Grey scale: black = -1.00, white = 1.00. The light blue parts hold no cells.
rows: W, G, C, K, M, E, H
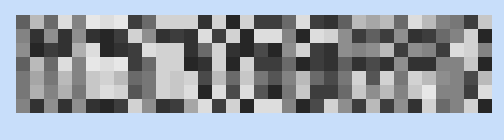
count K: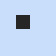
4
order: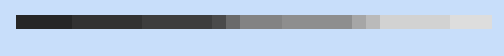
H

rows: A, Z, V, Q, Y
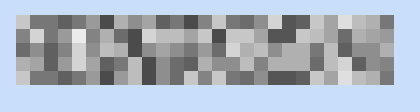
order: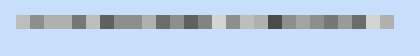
V
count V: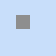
7
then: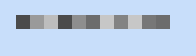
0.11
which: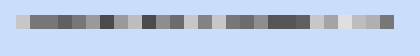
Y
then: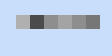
0.21

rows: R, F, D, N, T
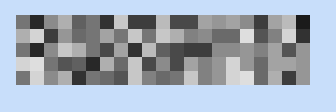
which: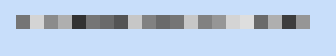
T
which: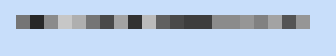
D
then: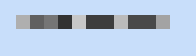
0.18
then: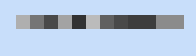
0.18
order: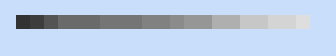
T

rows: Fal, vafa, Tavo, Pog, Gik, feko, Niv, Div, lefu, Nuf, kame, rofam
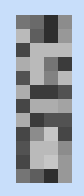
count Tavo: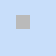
3
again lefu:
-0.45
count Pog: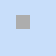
1
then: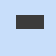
-0.36
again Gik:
0.46
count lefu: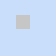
1
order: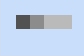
Nuf

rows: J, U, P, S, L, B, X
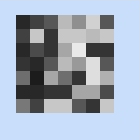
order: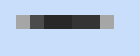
B
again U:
0.56
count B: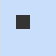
2
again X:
0.56
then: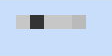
0.56
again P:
-0.59

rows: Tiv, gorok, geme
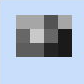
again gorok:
-0.19
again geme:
-0.27
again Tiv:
0.30
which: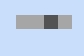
Tiv
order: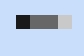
gorok
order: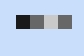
gorok

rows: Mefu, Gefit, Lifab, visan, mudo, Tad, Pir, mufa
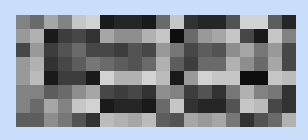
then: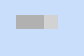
0.47
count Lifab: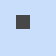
6

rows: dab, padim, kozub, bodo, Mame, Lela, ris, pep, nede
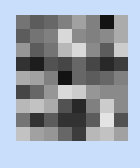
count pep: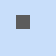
2
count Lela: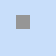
2
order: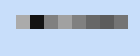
dab

